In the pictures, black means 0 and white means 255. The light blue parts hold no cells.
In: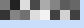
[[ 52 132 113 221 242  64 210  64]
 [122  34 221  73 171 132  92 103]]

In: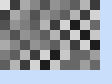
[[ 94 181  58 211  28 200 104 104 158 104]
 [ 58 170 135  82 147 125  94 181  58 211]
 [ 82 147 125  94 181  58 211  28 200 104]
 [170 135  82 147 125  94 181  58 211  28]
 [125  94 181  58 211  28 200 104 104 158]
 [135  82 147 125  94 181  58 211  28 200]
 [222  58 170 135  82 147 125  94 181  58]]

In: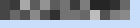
[[ 70 104  81 137  81  48 115 115 104 189  81 125 137]
 [ 70  58 168  92 147  92 115  58 125  37  37  48 104]]

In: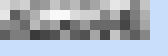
[[219 196 208 143 155 196 165 185 143 165 196 230 219 134 196]
 [143 134 106 185 143 165  70 116 155 106 106 106  70 116 165]
 [ 94 125 125  58  70  82 155  94  82 165  70 196 125  94 134]
 [230  94 143 175 230 248 248 219 208 208 134 185  82 125 175]]

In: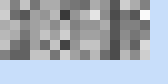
[[172 184 140 161 172 140 184 129 149 149 172  87 129 129 109]
 [184 172 118 161 195 161 206 140 161 161 149  87 140 118 140]
 [195 129 195 118 172 172 129 118 109 172 149  87 206 172 129]
 [195 118  98 161 109 195  67 149 195 195 149  76 149  98 217]
 [206 109  87 161 149 184  57 149 184 228 140  76 118  87 250]
 [129  98  98 195 195 118 206 161 129 184 109  76 184 140 206]]

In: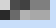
[[ 41 106 178 168 168]
 [212  75  65 127 127]]

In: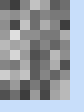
[[154 223 142 142 121 121 173]
 [164 214 154  80 101 185 142]
 [205 173 194  92 133 101 142]
 [185 164 173 101 133 101 133]
 [110 154  80 121  80 154 185]
 [154 142 164 110 133 121 121]
 [133 121 173  92 121 173  80]
 [ 80 110  61 154  71 164 185]
 [142  71 194 110 173 133  61]
 [ 92  61 133 194 164  92 110]]

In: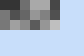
[[120 160 138  91 150 191]
 [120  80 102 150 129  80]
 [ 52  52 111 169 169  71]]

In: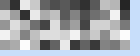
[[149 221 182 111  68 221 121 159  68 210 210 182 121]
 [242 201 131 192 221 221 210 242 159 201 140 221 252]
 [159 171 252 182  57  99 233  57  99  57 131 121 171]
 [210 159  48 233 171 192  89 131  78 111 131 242  68]
 [111  48 233 201  99  78  89  68  48  89 192 182  37]]
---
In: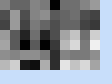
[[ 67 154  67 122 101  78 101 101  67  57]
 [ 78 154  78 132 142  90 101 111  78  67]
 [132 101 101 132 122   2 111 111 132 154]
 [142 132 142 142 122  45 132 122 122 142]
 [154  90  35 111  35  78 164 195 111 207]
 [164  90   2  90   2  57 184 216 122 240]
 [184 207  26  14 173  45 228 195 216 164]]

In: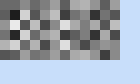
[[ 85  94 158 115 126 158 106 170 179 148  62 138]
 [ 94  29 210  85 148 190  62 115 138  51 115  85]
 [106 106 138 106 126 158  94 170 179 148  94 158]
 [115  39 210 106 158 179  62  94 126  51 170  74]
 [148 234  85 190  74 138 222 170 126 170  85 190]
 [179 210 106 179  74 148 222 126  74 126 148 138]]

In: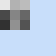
[[ 49 145  83]
 [ 73 133 103]
 [231 178 188]]

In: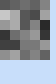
[[ 53 110 131 152  53]
 [ 64  64 121 121 152]
 [ 87  98 110  98 131]
 [143 162 110 131  98]
 [152 171  87 131  41]
 [199 171  87  75 162]]

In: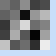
[[ 54 151 216 109 130]
 [ 63 172  86   5 161]
 [ 97 118  14 151 184]
 [118  97 141  63  75]
 [194  86 109  45 236]]

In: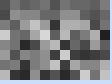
[[ 73 143 134 134 103 103 143 143  94  82 103]
 [ 82 115  94 103 115  82 115 103 103  94 124]
 [115 124  52 124 143 194  61 166 134 134 175]
 [124  94 155 194 155  52 175 175 166  73 115]
 [134 115  41  73 155 184  52 103  73 155  94]
 [155  82 134 124 143  61 204  61  52  61  73]
 [184  52  41 143  52  82  41  82 204 115 194]
 [204 115 103 166 215  94 184  94 124 175  32]]

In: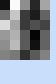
[[ 17 250 142  39 165]
 [110 198  58  28  99]
 [130 120  48  90 130]
 [142 186  90  17  99]
 [153 177  90   5  99]
 [219 165  58  79  67]]
